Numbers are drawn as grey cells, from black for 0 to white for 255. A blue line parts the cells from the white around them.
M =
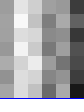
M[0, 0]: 157
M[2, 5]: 55
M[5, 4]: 147
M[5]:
[146, 221, 212, 134, 147, 61]
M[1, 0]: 162
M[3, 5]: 81
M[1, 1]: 248
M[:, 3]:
[160, 126, 138, 121, 156, 134, 107]
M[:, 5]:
[60, 97, 55, 81, 74, 61, 24]
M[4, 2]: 236
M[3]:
[152, 243, 202, 121, 159, 81]
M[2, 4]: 143
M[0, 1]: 228

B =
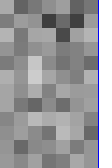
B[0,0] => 170
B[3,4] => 124
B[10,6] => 149
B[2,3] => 168
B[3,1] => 123
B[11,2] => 161
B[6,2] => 173
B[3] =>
[148, 123, 144, 154, 124, 130, 150]
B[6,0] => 165
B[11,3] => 117
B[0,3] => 143
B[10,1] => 105
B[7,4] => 109
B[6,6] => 156
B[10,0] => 149
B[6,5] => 155
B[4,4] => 115
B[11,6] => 150
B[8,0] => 134
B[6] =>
[165, 143, 173, 130, 167, 155, 156]
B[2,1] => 121
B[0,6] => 118
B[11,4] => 127
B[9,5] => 167
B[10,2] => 137
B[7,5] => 148

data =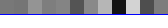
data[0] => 120
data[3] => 126
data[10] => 78
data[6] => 137

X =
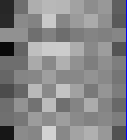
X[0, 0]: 39
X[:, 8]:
[95, 89, 134, 84, 126, 117, 125, 104, 125, 82]
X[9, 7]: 152
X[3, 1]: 100
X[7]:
[110, 147, 114, 188, 111, 132, 172, 132, 104]
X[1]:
[41, 138, 131, 201, 134, 155, 171, 144, 89]
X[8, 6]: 130
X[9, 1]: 139
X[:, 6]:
[141, 171, 132, 137, 126, 147, 121, 172, 130, 176]
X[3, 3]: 203
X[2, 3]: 129
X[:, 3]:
[184, 201, 129, 203, 137, 159, 137, 188, 140, 210]
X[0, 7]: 152
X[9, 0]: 22
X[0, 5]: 162
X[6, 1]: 102
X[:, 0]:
[39, 41, 145, 9, 110, 102, 76, 110, 112, 22]
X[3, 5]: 173
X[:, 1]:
[111, 138, 145, 100, 110, 133, 102, 147, 119, 139]
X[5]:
[102, 133, 135, 159, 135, 136, 147, 137, 117]

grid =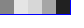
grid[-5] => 133
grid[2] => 215
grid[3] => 166

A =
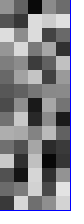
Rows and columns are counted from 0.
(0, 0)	147
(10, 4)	58
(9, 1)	169
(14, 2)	111
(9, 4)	97
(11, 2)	192
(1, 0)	83
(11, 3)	8
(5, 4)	154
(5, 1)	162
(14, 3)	143
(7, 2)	25
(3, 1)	217
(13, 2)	210
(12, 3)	48
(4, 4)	193
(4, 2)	60
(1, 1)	54
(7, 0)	75
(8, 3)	139

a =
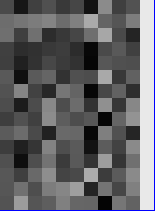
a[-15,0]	74
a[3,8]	89
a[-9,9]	46
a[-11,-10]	32
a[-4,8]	53
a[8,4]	93
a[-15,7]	139
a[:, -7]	[57, 108, 56, 61, 59, 50, 118, 77, 93, 105, 78, 59, 68, 134, 128]
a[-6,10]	233
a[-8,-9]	76
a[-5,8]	66
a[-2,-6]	159
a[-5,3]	131
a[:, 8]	[63, 85, 74, 89, 80, 56, 98, 54, 101, 81, 66, 53, 91, 70, 118]
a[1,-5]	170
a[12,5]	73
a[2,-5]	111
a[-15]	[74, 22, 64, 80, 57, 70, 18, 139, 63, 82, 233]
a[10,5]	90
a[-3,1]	63
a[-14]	[109, 117, 124, 132, 108, 128, 170, 100, 85, 125, 233]
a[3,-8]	57
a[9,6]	7
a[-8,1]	28
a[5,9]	97
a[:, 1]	[22, 117, 63, 45, 32, 15, 133, 28, 81, 108, 32, 14, 63, 113, 156]
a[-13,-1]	233
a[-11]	[63, 32, 50, 71, 59, 50, 6, 87, 80, 78, 233]
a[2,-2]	36
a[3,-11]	64
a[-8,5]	108
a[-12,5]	44

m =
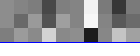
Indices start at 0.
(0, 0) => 141
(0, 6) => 242
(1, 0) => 141
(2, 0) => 126
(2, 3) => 211
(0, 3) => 72
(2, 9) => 161
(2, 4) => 137
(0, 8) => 55
